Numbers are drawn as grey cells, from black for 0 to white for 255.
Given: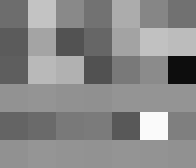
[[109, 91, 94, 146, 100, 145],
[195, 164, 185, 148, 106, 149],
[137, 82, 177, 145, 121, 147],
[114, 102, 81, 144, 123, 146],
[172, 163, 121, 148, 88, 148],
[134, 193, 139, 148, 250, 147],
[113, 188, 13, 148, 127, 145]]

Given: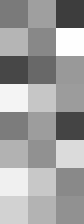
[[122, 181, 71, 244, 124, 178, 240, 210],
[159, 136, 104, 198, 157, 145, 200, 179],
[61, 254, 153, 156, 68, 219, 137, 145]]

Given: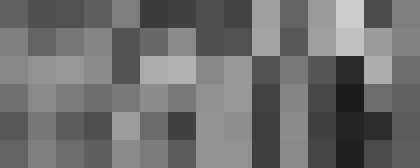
[[98, 127, 134, 111, 87, 99],
[79, 99, 146, 137, 119, 126],
[81, 119, 151, 124, 93, 108],
[96, 133, 140, 109, 79, 95],
[125, 83, 83, 121, 156, 138],
[59, 105, 170, 141, 106, 124],
[65, 138, 178, 122, 65, 92],
[79, 79, 135, 145, 147, 146],
[66, 80, 152, 152, 143, 146],
[159, 163, 82, 66, 62, 63],
[99, 88, 120, 133, 141, 137],
[153, 158, 86, 70, 64, 68],
[205, 193, 42, 27, 36, 32],
[75, 155, 173, 109, 44, 75],
[125, 131, 109, 98, 92, 95]]

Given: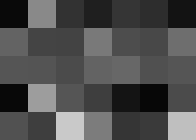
[[9, 99, 85, 8, 81],
[137, 68, 84, 157, 62],
[50, 67, 75, 85, 201],
[31, 121, 99, 62, 124],
[53, 77, 103, 20, 53],
[45, 72, 80, 7, 58],
[19, 110, 85, 75, 191]]

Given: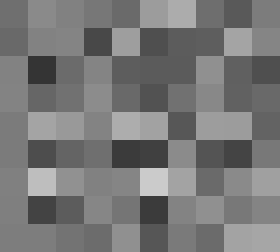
[[111, 105, 130, 131, 123, 123, 128, 127, 125],
[138, 130, 52, 102, 164, 77, 190, 67, 125],
[129, 132, 107, 113, 153, 100, 145, 92, 115],
[119, 72, 132, 140, 131, 111, 129, 134, 108],
[106, 158, 93, 105, 173, 59, 133, 117, 144],
[156, 79, 91, 82, 162, 64, 203, 59, 86],
[172, 92, 91, 113, 87, 139, 163, 131, 122],
[110, 94, 144, 136, 157, 84, 106, 144, 107],
[89, 164, 96, 97, 156, 68, 138, 120, 163],
[124, 133, 79, 105, 99, 120, 160, 132, 166]]

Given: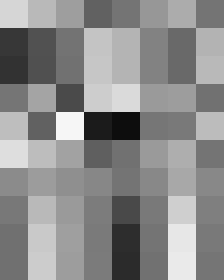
[[214, 55, 50, 117, 190, 222, 139, 120, 112, 112],
[185, 81, 80, 164, 97, 189, 156, 185, 201, 204],
[158, 115, 113, 74, 246, 162, 143, 154, 159, 157],
[97, 196, 198, 205, 27, 95, 135, 124, 122, 123],
[116, 180, 180, 218, 13, 113, 116, 73, 45, 43],
[151, 130, 130, 154, 118, 154, 136, 121, 116, 113],
[172, 105, 105, 157, 121, 174, 168, 207, 231, 234],
[116, 179, 185, 113, 188, 116, 136, 127, 121, 117]]

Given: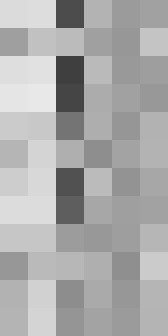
[[219, 159, 222, 229, 203, 181, 205, 220, 198, 151, 178, 180],
[221, 193, 225, 232, 200, 212, 216, 220, 198, 186, 209, 212],
[76, 187, 63, 69, 116, 175, 81, 94, 156, 183, 141, 149],
[179, 160, 186, 172, 174, 142, 187, 167, 152, 175, 170, 163],
[155, 151, 153, 161, 150, 163, 147, 159, 158, 143, 151, 155],
[161, 196, 158, 152, 178, 179, 167, 162, 182, 203, 181, 180]]
